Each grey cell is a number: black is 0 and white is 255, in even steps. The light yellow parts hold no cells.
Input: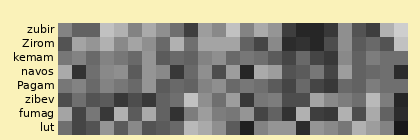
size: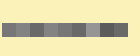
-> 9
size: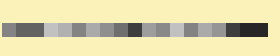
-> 19
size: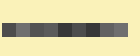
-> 9
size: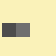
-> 2
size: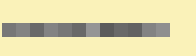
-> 12

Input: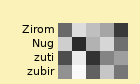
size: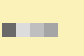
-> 4
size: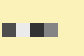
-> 4

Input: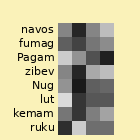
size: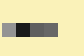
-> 4
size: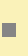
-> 1
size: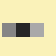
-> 3

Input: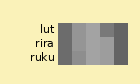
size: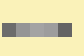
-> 5
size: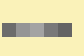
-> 5
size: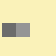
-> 2
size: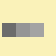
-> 3
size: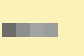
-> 4
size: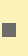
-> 1
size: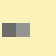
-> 2

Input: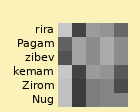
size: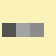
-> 3
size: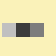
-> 3
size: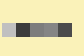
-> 5
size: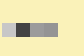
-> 4
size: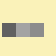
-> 3
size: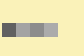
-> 4

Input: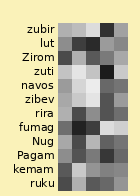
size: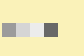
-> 4
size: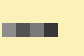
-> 4

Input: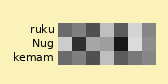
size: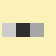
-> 3
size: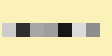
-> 7
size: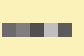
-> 5
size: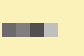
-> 4

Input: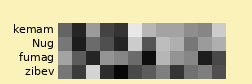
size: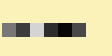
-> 6
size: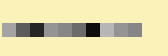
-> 10
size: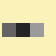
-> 3

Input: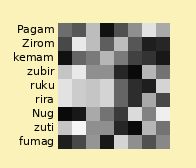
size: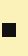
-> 1
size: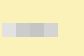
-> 4
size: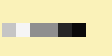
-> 6
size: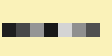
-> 7
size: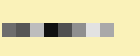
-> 8
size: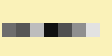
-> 7

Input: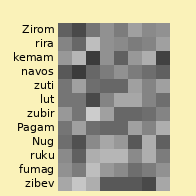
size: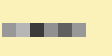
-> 6
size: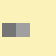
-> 2
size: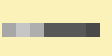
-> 7
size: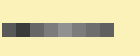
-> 8
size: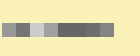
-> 8

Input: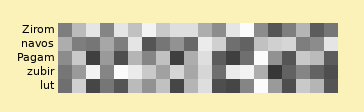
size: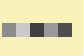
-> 5
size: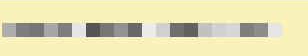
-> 20
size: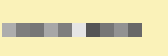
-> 10

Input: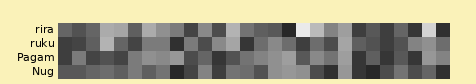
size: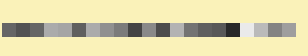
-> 21
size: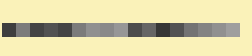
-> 17
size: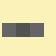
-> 3
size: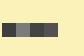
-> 4
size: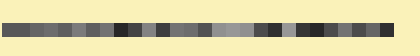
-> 28

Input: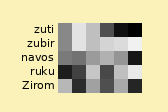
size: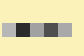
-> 5
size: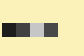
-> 4
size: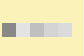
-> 5
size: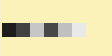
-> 6
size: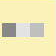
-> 3
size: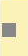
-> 1
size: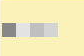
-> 4

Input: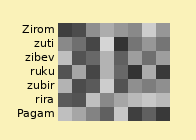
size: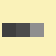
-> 3
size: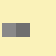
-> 2

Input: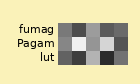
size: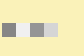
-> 4
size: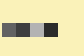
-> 4
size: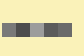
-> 5

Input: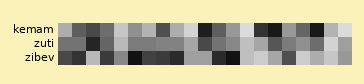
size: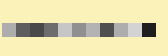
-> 11
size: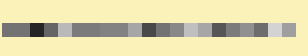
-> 21
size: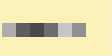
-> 6
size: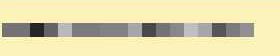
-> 18
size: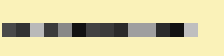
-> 14
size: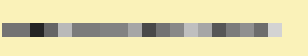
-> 20
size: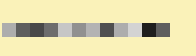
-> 12

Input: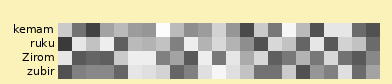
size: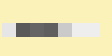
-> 7
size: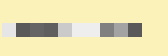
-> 10
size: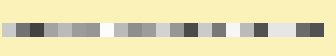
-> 23
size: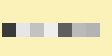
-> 7
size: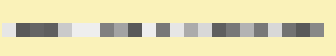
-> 23
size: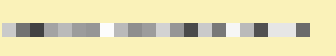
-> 22

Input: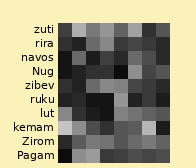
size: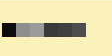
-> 6
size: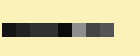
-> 8
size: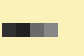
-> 4
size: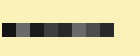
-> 8
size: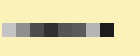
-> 8
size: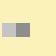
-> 2

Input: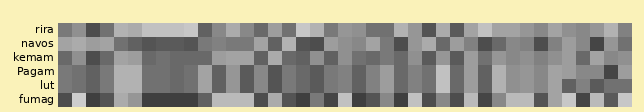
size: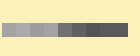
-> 9
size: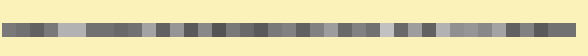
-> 41
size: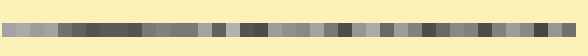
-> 41
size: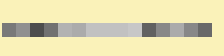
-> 15
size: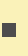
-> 1
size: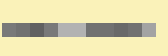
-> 11

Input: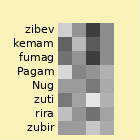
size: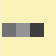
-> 3
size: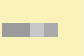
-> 4
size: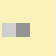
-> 2
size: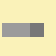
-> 3
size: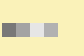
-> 4

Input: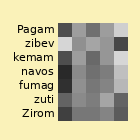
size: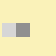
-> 2
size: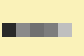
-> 5
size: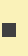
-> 1
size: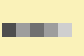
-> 5

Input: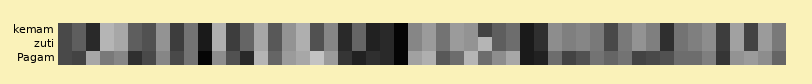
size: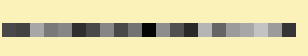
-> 21
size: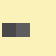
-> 2
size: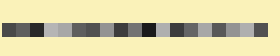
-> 19
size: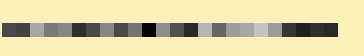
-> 24
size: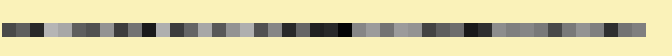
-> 46

